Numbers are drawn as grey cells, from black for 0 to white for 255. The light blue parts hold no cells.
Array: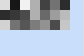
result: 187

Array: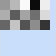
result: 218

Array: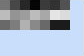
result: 219

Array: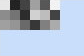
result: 67

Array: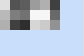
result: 105

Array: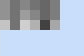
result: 125

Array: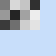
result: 237

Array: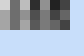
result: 101
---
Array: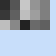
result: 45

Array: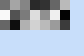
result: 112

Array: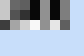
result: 200

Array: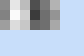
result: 139

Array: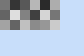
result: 118

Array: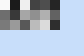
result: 249

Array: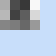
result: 173
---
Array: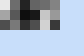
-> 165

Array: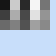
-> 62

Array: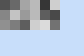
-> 134

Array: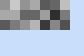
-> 169

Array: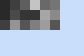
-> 41

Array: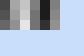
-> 82
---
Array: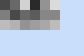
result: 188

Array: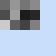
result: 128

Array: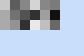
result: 104

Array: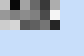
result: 37

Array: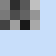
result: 169

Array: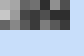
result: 58

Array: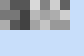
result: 153
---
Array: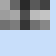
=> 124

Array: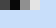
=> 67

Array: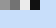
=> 149

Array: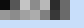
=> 172

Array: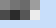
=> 74

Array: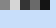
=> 214
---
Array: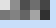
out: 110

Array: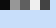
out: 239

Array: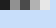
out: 178

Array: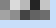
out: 36

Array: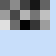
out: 22

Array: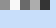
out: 173

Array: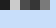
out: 54

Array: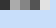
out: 84
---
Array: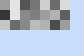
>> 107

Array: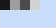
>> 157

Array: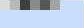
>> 184

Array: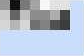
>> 182

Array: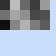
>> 133

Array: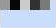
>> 8
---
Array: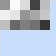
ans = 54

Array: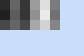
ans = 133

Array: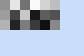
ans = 136

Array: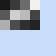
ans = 35

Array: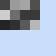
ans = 183

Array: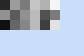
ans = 226
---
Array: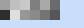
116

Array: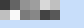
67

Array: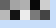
122

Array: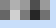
38

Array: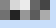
92

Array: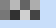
208

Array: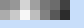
88

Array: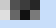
17

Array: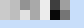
8
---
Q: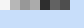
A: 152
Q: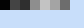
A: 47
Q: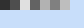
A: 224
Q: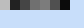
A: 69
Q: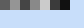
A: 69
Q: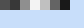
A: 143
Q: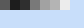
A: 47
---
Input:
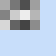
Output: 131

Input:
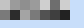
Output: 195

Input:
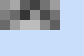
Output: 126

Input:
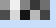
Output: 153

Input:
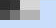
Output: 45

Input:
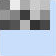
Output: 151

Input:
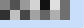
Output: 131

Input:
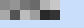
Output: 138
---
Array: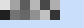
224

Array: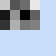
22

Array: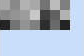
137

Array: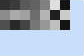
140

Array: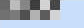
104

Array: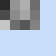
75

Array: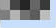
159
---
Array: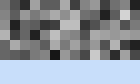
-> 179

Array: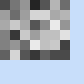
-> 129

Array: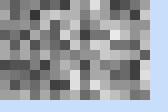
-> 126

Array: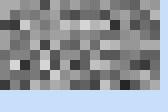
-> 130

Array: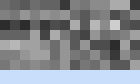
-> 171
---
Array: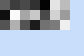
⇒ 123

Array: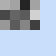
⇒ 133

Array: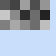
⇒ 109

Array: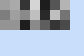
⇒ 53

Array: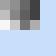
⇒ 116

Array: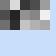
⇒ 177

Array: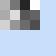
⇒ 108

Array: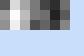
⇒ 58

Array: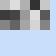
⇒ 212
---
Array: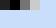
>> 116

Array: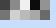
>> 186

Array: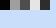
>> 78

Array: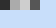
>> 206

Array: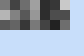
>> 55

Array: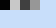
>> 64

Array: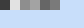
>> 142
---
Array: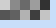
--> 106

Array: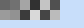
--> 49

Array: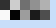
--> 112

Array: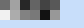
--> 100

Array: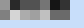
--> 117

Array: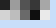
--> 83
